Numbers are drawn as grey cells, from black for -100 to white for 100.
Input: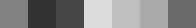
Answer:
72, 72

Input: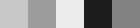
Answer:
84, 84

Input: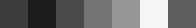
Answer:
-9, 92

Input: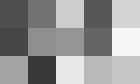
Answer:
17, 93

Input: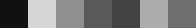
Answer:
-30, 68

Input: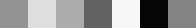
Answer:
-23, 94

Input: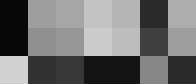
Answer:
59, 64

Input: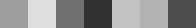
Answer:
-61, 74

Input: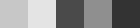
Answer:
-42, 79
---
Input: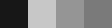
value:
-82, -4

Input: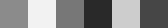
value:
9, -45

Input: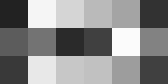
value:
-73, -50

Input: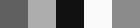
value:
-25, 9

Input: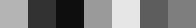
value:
41, -1

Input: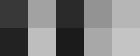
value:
-56, 54

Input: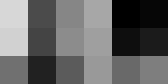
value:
69, -1
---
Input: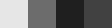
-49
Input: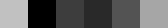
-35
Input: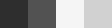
-36
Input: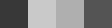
-34
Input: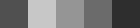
-16
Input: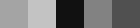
2
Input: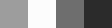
-14
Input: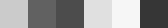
59
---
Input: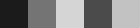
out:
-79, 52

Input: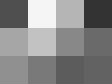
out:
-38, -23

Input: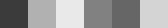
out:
-54, 66

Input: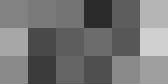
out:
2, 25

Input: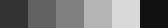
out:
-60, -87

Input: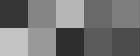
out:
-58, -41

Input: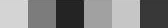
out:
66, -57

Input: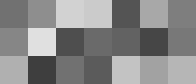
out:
-11, 43

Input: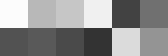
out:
98, 16

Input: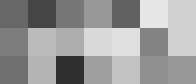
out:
-19, 19
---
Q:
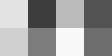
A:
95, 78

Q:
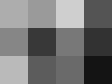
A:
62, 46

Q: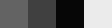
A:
84, -22

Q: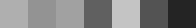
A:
54, 37

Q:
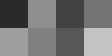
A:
53, 24

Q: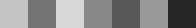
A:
69, 53

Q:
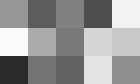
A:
96, 90

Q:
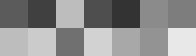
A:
82, 65

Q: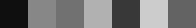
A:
60, 39

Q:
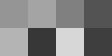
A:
69, 41
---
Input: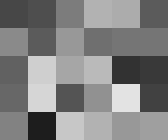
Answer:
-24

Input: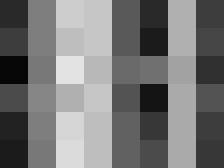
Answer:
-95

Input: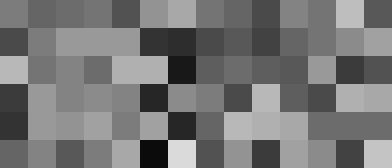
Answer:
44

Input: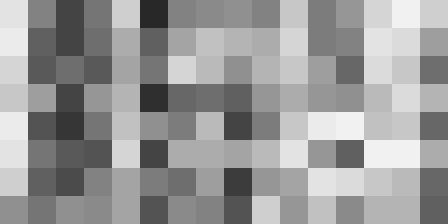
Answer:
67

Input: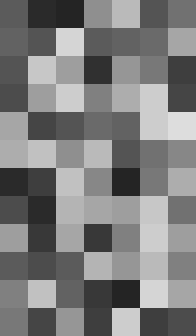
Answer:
-34
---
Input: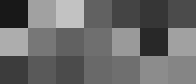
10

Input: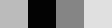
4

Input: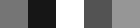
-35

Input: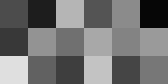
-46

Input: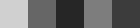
-2

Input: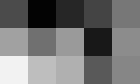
-30

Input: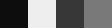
-57

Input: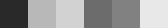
1

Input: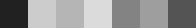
24

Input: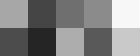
-30
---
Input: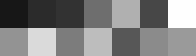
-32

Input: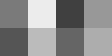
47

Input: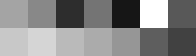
18

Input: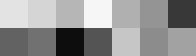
55

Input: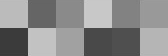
-43

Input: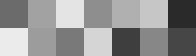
-51
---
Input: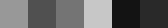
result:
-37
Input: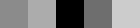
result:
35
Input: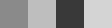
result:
49
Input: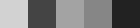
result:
-47
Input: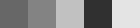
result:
3
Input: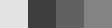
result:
-51
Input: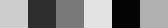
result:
-65
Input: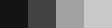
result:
-48
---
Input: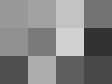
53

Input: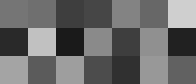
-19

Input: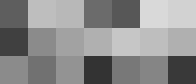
70

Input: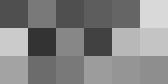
-21

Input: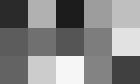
23

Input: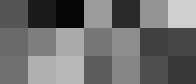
16

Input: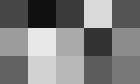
70

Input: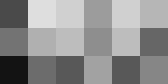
63

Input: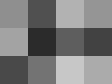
40
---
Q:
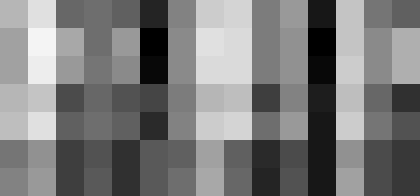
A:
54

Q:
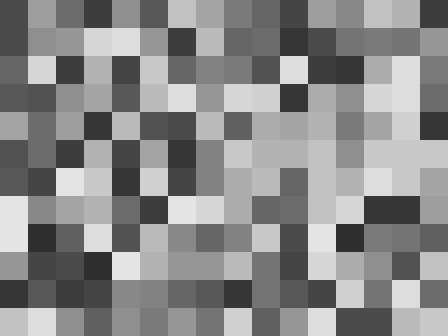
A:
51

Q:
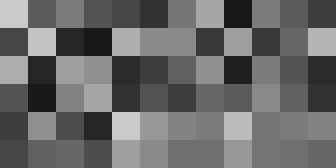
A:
-3

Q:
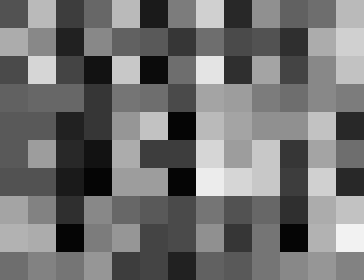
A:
-24

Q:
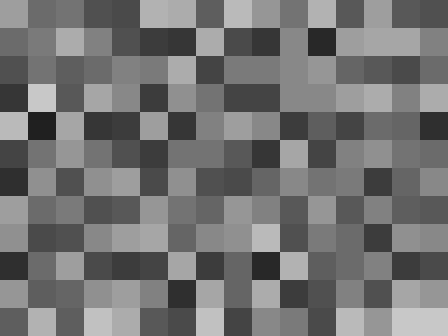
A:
24
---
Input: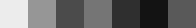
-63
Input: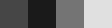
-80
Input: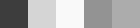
95
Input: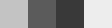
-29
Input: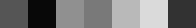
45
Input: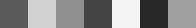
91
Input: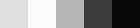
41
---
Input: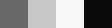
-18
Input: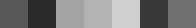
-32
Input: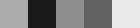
34
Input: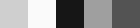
62
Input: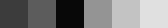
-53
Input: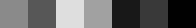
8
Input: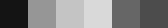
-84
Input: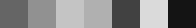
-21
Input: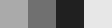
33
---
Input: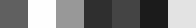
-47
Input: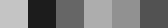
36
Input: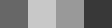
57
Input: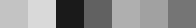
37
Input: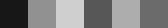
-32
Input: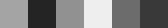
87
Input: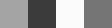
-54
